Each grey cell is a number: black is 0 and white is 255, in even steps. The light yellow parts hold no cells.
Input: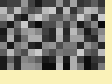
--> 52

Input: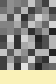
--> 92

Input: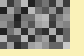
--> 174

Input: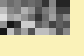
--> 135

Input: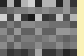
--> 37

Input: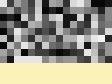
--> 230

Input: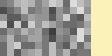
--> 120

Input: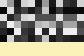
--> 223

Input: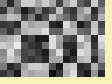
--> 124
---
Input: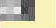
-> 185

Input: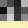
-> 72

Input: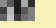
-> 87

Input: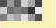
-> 153

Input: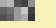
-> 185

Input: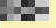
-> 145
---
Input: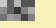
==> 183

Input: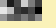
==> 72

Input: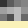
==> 120

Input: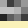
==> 109

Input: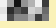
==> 19

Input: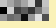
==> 134

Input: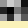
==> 176

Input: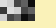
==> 70
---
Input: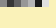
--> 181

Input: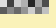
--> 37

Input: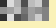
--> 188

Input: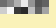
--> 148

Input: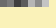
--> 181

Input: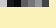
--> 119
